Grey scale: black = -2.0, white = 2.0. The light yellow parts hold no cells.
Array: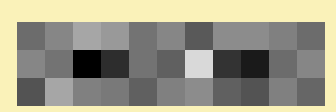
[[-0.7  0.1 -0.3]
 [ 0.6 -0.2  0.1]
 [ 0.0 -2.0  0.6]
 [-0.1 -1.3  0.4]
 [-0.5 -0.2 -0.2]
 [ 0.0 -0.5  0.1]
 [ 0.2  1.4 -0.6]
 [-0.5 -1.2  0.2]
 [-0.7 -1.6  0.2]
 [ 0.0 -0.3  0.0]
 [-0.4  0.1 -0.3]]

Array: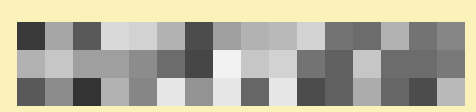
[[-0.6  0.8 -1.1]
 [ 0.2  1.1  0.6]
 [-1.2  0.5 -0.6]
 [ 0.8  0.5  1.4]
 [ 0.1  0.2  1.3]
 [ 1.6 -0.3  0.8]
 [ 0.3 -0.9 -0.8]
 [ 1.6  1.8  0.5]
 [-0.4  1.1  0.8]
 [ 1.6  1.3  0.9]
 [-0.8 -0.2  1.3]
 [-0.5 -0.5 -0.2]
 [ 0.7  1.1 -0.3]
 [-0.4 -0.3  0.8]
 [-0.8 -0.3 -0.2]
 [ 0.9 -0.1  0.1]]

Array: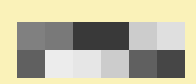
[[-0.5  0.0]
 [ 1.7 -0.1]
 [ 1.6 -1.1]
 [ 1.2 -1.1]
 [-0.5  1.2]
 [-0.9  1.5]]

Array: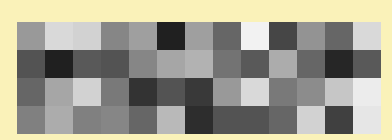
[[ 0.0 -0.4 -0.7  0.4]
 [ 0.7  0.6 -1.5  1.4]
 [ 0.0  1.3 -0.6  1.3]
 [ 0.1 -0.1 -0.7  0.1]
 [-0.4 -1.2  0.1  0.5]
 [ 0.9 -0.7  0.6 -1.5]
 [-1.3 -1.1  0.8  0.5]
 [-0.7  0.4 -0.2 -0.4]
 [-0.7  1.4 -0.6  1.8]
 [-0.4 -0.1  0.7 -0.9]
 [ 1.3  0.2 -0.4  0.3]
 [-1.0  1.1 -1.4 -0.4]
 [ 1.6  1.7 -0.6  1.4]]

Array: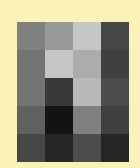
[[-0.9 -0.5 -0.2 -0.2  0.0]
 [-1.4 -1.7 -1.1  1.1  0.4]
 [-0.8  0.0  0.9  0.7  1.1]
 [-1.4 -1.0 -0.8 -1.0 -0.9]]

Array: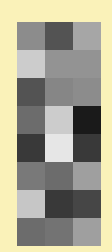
[[-0.3  1.1 -0.1 -1.1 -0.3 -0.7  1.2  0.2]
 [-0.2 -1.1 -0.3  1.6  1.2  0.1  0.3 -0.7]
 [ 0.5 -0.9  0.5 -1.1 -1.6  0.2  0.3  0.6]]

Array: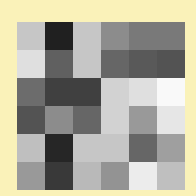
[[ 0.4  1.0 -0.7 -0.3  1.5  1.1]
 [-1.1 -1.4  0.2 -1.0 -0.5 -1.5]
 [ 0.9  1.1 -0.4 -1.0  1.1  1.1]
 [ 0.3  1.1  1.3  1.3 -0.4  0.2]
 [ 1.7 -0.4  0.4  1.5 -0.6 -0.1]
 [ 1.0  0.5  1.6  1.9 -0.7 -0.1]]

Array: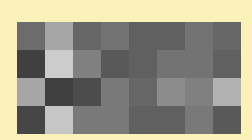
[[-0.9  0.6 -1.0 -0.3]
 [ 1.1 -1.0  1.2  0.6]
 [-0.1 -0.8  0.0 -0.4]
 [-0.1 -0.1 -0.6 -0.2]
 [-0.5 -0.4 -0.5 -0.5]
 [-0.5  0.2 -0.2 -0.5]
 [-0.1  0.0 -0.2 -0.2]
 [-0.6  0.8 -0.5 -0.4]]
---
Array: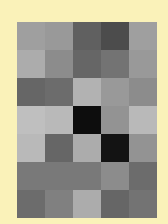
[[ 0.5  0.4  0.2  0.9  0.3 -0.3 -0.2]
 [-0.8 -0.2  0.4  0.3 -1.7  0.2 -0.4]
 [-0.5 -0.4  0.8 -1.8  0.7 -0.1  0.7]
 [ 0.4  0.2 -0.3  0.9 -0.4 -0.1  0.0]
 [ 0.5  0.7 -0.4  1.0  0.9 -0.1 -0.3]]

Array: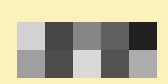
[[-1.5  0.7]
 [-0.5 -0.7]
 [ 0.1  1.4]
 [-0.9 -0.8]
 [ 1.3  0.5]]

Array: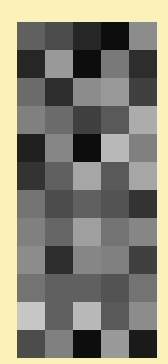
[[ 0.2 -1.3 -1.0  0.7  0.0  0.6 -1.2  0.1 -1.0 -0.2  0.2 -1.6]
 [-1.8 -0.1  0.4 -0.6  0.9 -0.6 -0.7 -0.2  0.0 -0.7 -0.6  0.4]
 [-1.4 -1.8  0.2 -1.0 -1.8  0.6 -0.5  0.5  0.1 -0.5  0.9 -1.8]
 [-0.8  0.4 -1.3 -0.3  0.1 -0.5 -0.8 -0.4 -1.3 -0.5 -0.5  0.0]
 [-0.5 -1.4 -0.3  0.0 -1.5 -1.2 -0.2  0.0  0.2 -0.2  1.1 -0.8]]

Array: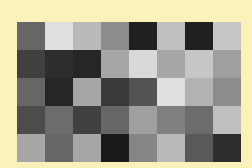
[[ 1.1  0.5  0.2  1.0 -1.3]
 [-1.5  1.1  0.8 -0.3 -0.6]
 [ 1.0  0.6  1.5  0.0  0.9]
 [-1.5  1.4 -0.7  0.5  0.1]
 [ 0.2  0.6 -1.1 -0.4 -1.6]
 [ 0.9 -1.4  0.6 -1.0  0.6]
 [ 1.5 -1.3 -1.4 -0.3 -0.4]
 [-0.4 -1.0 -0.4 -0.8  0.6]]

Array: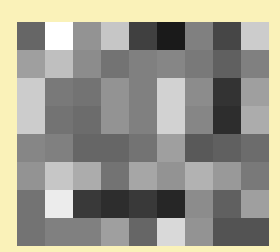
[[ 1.2  0.0  0.5  0.7 -0.3 -0.1  0.5 -0.7]
 [-0.9 -0.5 -1.2 -1.3 -0.5  0.4 -0.5 -0.7]
 [ 0.0 -0.1  0.2  0.1 -0.6  0.8  0.2  0.3]
 [-1.6  0.1  1.3  1.3  0.5  0.3 -1.4  1.4]
 [-1.0  0.0  0.0  0.0 -0.2  0.6 -1.1 -0.4]
 [ 1.1 -0.2  0.3  0.3 -0.4 -0.2 -1.3  0.5]
 [ 0.3  0.2 -0.2 -0.3 -0.4  0.7 -1.1  0.0]
 [ 2.0  1.0 -0.1 -0.2  0.0  1.1  1.7  0.0]
 [-0.4  0.5  1.2  1.2  0.1  0.3 -0.2 -0.2]]

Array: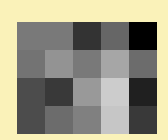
[[-2.0 -0.3 -1.5 -1.1]
 [-0.4  0.6  1.2  1.1]
 [-1.2 -0.1  0.4  0.0]
 [-0.1  0.3 -1.1 -0.3]
 [-0.1 -0.2 -0.8 -0.8]]

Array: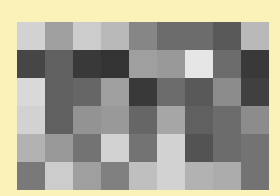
[[ 0.9 -1.1 -1.0  0.2 -0.2 -0.2]
 [-0.6 -0.3  0.2 -0.3 -0.3  0.7]
 [-0.3  1.6 -0.6 -0.5 -0.7  0.8]
 [-0.3  0.4 -0.3  0.6  1.3  1.3]
 [ 0.1  0.5 -1.1 -0.4 -0.2  1.0]
 [ 0.9 -1.2  0.5  0.4  1.3  0.0]
 [ 1.2 -1.1 -0.4  0.3 -0.2  0.5]
 [ 0.5 -0.5 -0.5 -0.5  0.4  1.2]
 [ 1.3 -0.9  1.4  1.3  0.8 -0.1]]

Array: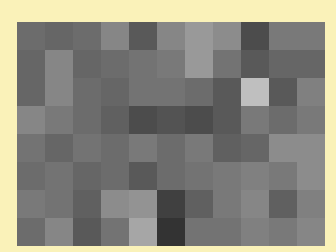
[[-0.1 -0.4  0.0 -0.1  0.2  0.2  0.0  0.1]
 [-0.1 -0.4 -0.6 -0.3  0.2 -0.1 -0.5 -0.1]
 [-0.8 -0.6  1.0 -0.1 -0.4  0.0  0.1  0.0]
 [ 0.2 -0.2 -0.6 -0.6 -0.5 -0.1 -0.1 -0.2]
 [ 0.4  0.4 -0.3 -0.8 -0.1 -0.2 -0.5 -0.2]
 [ 0.1 -0.1 -0.2 -0.7 -0.3 -0.3 -1.0 -1.2]
 [-0.6 -0.2 -0.2 -0.8 -0.1 -0.6  0.3  0.6]
 [ 0.1 -0.3 -0.4 -0.5 -0.3 -0.3  0.2 -0.2]
 [-0.3 -0.4 -0.3 -0.3 -0.2 -0.4 -0.5 -0.6]
 [-0.4  0.1  0.1 -0.1 -0.4 -0.2 -0.2  0.1]
 [-0.3 -0.4 -0.4  0.1 -0.2 -0.3 -0.1 -0.3]]
